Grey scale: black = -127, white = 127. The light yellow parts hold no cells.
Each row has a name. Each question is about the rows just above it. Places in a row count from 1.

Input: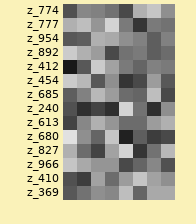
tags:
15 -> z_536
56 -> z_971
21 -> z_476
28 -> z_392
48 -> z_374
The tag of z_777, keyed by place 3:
z_476
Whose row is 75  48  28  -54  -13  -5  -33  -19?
z_892
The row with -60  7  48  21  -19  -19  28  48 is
z_613
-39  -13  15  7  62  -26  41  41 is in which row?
z_369
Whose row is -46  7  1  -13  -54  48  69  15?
z_774
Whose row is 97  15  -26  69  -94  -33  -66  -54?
z_680

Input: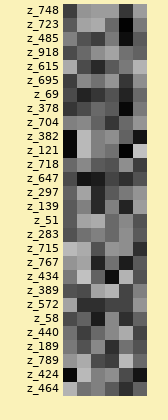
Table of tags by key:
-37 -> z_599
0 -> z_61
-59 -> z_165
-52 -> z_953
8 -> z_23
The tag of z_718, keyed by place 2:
z_23
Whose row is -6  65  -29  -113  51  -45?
z_434

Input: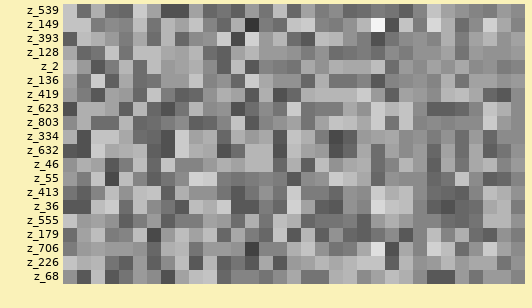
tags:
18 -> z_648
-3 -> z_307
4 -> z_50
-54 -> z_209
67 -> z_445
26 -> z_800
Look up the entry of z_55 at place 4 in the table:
z_209
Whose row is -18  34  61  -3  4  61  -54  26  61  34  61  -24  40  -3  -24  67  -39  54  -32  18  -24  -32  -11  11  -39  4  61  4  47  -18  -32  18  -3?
z_179

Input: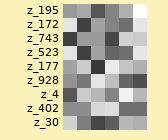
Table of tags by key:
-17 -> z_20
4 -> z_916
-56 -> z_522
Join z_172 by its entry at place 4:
z_916
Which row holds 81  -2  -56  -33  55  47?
z_30

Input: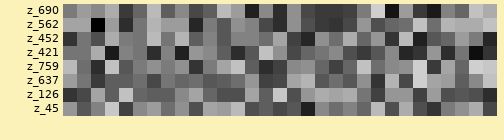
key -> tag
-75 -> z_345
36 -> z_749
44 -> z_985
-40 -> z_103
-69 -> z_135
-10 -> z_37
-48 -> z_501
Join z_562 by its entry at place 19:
z_135
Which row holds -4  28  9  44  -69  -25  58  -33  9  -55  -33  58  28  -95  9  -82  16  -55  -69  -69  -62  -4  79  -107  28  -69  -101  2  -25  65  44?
z_690

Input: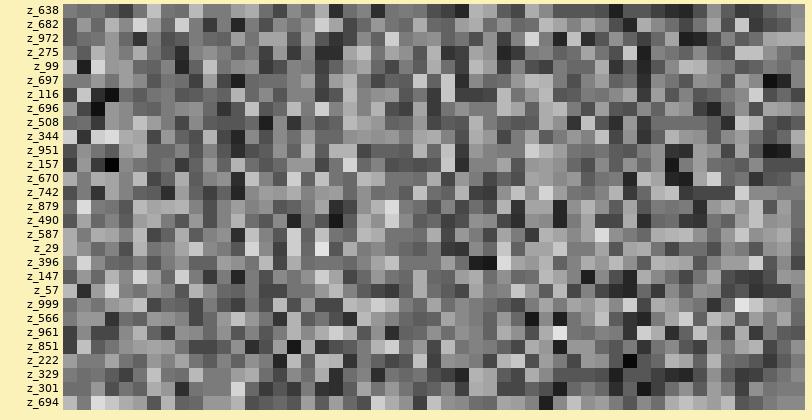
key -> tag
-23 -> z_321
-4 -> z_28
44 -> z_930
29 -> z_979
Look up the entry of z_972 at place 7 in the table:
z_28
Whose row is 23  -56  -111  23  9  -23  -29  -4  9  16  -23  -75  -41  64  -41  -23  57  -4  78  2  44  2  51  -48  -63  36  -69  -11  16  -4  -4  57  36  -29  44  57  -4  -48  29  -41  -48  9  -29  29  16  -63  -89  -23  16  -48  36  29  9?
z_696

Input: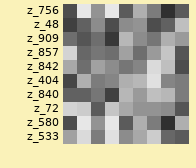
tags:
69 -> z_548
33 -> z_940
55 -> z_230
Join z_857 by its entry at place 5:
z_940
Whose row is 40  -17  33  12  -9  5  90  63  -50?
z_842
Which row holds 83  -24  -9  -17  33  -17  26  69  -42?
z_857
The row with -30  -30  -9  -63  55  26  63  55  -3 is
z_840

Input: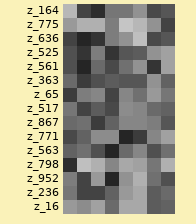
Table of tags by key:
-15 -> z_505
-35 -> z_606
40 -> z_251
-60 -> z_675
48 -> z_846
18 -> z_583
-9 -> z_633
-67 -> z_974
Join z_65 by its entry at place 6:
z_505
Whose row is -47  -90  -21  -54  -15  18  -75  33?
z_561
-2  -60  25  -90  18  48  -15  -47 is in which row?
z_952

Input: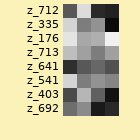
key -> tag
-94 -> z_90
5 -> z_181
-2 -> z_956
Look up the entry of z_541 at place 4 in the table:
z_181
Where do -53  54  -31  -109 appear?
z_403
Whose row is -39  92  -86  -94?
z_712
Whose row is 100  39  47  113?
z_176
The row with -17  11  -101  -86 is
z_692
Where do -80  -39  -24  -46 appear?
z_641

